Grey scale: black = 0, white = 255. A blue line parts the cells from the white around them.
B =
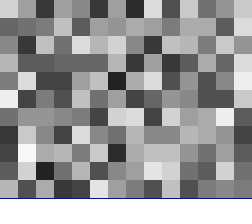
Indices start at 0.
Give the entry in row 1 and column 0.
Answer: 102
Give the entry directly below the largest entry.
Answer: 210
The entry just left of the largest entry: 68
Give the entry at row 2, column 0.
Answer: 136
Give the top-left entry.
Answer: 210
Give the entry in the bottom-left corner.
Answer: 182
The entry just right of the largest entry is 171
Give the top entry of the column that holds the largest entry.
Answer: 159
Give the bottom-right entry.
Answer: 124
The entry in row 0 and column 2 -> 56
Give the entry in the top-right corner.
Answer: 201
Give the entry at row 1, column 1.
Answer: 113
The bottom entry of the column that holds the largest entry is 80
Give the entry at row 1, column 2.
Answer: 124

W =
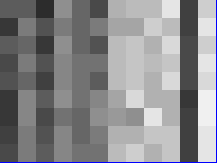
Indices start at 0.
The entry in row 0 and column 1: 92
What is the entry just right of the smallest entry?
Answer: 143
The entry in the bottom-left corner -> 73
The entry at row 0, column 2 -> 44
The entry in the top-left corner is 92
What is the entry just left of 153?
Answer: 143
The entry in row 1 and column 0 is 55
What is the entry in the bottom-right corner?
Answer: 229
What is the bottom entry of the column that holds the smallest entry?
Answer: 92
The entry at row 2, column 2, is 55
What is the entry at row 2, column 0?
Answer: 92
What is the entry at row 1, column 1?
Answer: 123
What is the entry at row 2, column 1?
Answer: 102
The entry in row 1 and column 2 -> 82
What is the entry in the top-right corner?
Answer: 206

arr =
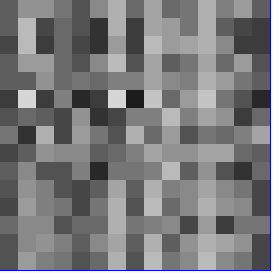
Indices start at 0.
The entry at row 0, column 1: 146
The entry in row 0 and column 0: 94
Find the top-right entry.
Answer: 94
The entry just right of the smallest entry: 196
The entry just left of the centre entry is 82
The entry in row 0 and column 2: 146
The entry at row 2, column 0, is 70
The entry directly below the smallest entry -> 127
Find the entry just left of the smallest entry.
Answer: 214
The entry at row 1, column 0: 94
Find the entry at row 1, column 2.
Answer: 70
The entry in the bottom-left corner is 82
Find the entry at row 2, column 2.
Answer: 60
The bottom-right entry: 70
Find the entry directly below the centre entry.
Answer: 127
